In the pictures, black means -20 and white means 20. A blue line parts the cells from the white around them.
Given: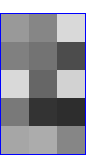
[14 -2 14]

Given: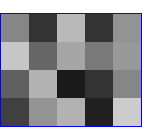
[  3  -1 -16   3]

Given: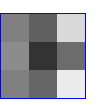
[ 14 -12   0]

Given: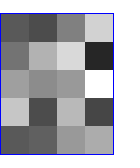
[13 14  2 11]

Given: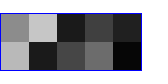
[-15  -3]

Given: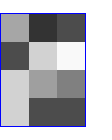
[-8 13 13]
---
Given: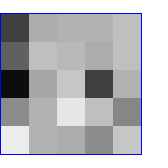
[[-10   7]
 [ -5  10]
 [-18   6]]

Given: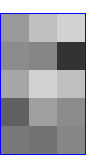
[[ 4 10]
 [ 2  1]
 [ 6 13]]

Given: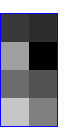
[[-11 -13]
 [  5 -20]
 [ -3  -7]]

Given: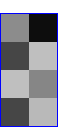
[[  2 -18]
 [ -9  10]
 [ 10   1]]

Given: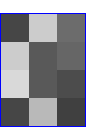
[[-9 12]
 [12 -6]
 [14 -6]]

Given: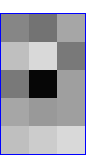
[[  1  -2]
 [ 10  14]
 [ -1 -19]]
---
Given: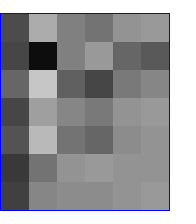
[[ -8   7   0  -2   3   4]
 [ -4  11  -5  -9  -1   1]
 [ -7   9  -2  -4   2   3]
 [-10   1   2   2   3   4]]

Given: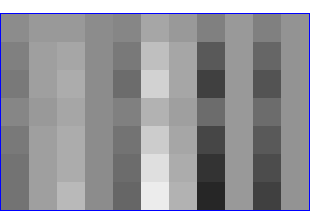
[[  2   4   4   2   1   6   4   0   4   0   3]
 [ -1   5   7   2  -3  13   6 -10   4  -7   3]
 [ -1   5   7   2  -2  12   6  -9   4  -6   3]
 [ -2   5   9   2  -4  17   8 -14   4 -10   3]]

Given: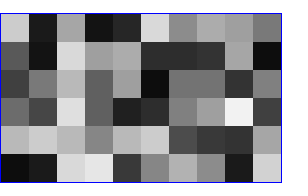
[[ 12 -16   6 -17 -14  14   2   7   5  -1]
 [-10  -1   9  -5   5 -18  -2  -2 -12   0]
 [  9  12   9   1   9  12  -8 -11 -12   6]]

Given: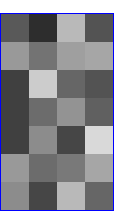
[[ -6 -13   9  -7]
 [-10  12  -4  -7]
 [-10   2  -9  14]
 [  2  -9   9  -4]]

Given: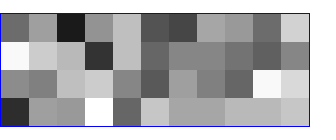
[[ -3   5 -16   3  10  -7  -9   6   4  -3  13]
 [  2   0  10  12   1  -6   5   0  -4  19  14]]

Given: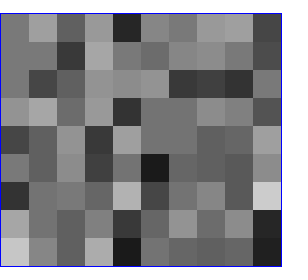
[[ -1   5  -5   4 -14   1  -1   4   5  -9]
 [ -1  -9  -5   3   2   3 -11 -10 -12  -1]
 [ -9  -5   3 -11   5  -2  -2  -5  -4   5]
 [-12  -2  -1  -4   8  -9  -2   1  -6  12]
 [ 11   1  -5   7 -16  -2  -4  -5  -4 -15]]
